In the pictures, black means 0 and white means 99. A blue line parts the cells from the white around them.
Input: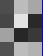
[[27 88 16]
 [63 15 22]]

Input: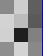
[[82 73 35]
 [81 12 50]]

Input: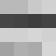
[[27 26 24]
 [81 81 83]]

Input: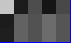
[[11 38 32]
 [12 38 32]]

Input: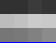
[[73 75 79]
 [46 47 50]]

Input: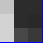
[[82 17 16]
 [82 28 22]]

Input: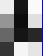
[[58  5 87]
 [40  8 15]]

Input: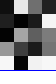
[[12  1 10]
 [ 1 64 37]]
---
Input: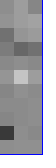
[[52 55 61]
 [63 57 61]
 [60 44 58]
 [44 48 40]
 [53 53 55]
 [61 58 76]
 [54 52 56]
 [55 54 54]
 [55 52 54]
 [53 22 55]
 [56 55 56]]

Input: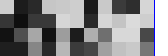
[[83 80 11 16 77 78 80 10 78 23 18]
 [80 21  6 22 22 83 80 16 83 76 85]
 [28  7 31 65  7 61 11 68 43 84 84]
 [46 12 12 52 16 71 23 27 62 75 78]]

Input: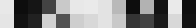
[[ 6 90  5  8 26 78 90 91 88 72  5 69  7 91]
 [ 7 89  7 13 81 32 80 84 88 78 20 26 10 84]]

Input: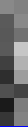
[[50 53]
 [53 35]
 [44 34]
 [77 35]
 [69 25]
 [61 18]
 [26 31]
 [48 10]
 [51 21]]

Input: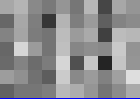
[[58 65 70 53 47 58 46 71 27 65]
 [54 40 65 49 21 70 49 60 37 51]
 [71 51 64 48 45 73 60 66 25 73]
 [57 40 83 60 45 74 52 55 53 78]
 [58 41 51 42 48 83 31 77 14 76]
 [86 61 56 44 36 79 53 60 50 62]
 [66 38 46 46 49 72 67 58 45 54]]

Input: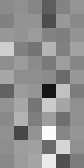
[[58 54 56 52 36 51]
 [53 50 57 57 30 59]
 [57 59 57 60 51 49]
 [63 80 50 45 70 50]
 [52 55 60 54 47 61]
 [59 65 55 55 54 41]
 [48 38 60 58  8 75]
 [56 57 65 46 79 64]
 [56 53 69 49 61 43]
 [58 56 27 57 98 52]
 [56 55 61 62 41 83]
 [48 53 60 64 91 31]]

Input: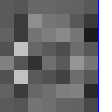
[[34 35 33 40 40 39 38]
 [22 35 23 55 46 44 34]
 [10 38 23 45 49 53 46]
 [34 32 75 40 35 30 42]
 [46 50 33 19 43 35 58]
 [34 32 75 35 32 26 42]
 [16 38 23 40 43 49 50]
 [28 35 33 45 43 39 38]]

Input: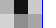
[[79 70  7]
 [65 82 55]]

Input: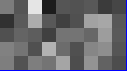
[[27 48 33 89 11 33 32 34 23]
 [34 19 35 67 34 25 31 63 65]
 [35 31 39 36 25 45 45 40 61]
 [33 50 45 31 69 42 31 52 55]
 [30 49 32 49 45 64 30 57 38]]
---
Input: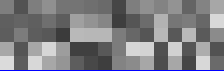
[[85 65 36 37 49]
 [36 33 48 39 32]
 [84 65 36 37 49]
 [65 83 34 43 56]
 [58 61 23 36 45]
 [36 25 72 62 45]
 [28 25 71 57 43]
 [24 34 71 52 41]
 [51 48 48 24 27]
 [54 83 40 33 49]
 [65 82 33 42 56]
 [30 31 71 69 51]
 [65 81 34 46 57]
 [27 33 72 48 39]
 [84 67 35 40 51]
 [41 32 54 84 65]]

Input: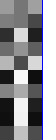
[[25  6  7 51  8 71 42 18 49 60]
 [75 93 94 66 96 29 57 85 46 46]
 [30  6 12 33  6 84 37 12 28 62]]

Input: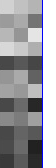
[[22 29 28 53 28 63 58 28 84 71 60 81]
 [35 41 39 48 41 59 66 34 78 58 66 75]
 [16 13 34 62 15 74 38 27 68 89 45 70]]

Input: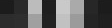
[[17 11]
 [18 16]
 [62 73]
 [13 12]
 [75 78]
 [60 66]
 [14 15]
 [12 11]]

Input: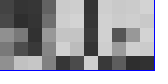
[[56 47 56 28 26]
 [75 30 47 18 20]
 [77 22 19 20 21]
 [50 52 59 43 38]
 [21 81 76 80 79]
 [29 73 76 82 80]
 [80 20 23 21 20]
 [22 80 81 81 80]
 [36 60 33 79 78]
 [18 80 59 80 79]
 [19 79 82 78 82]]

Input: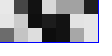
[[42 89 90]
 [76 79 27]
 [86  6  7]
 [ 5 11 84]
 [ 7  7 62]
 [65 88 63]
 [89 89 12]]
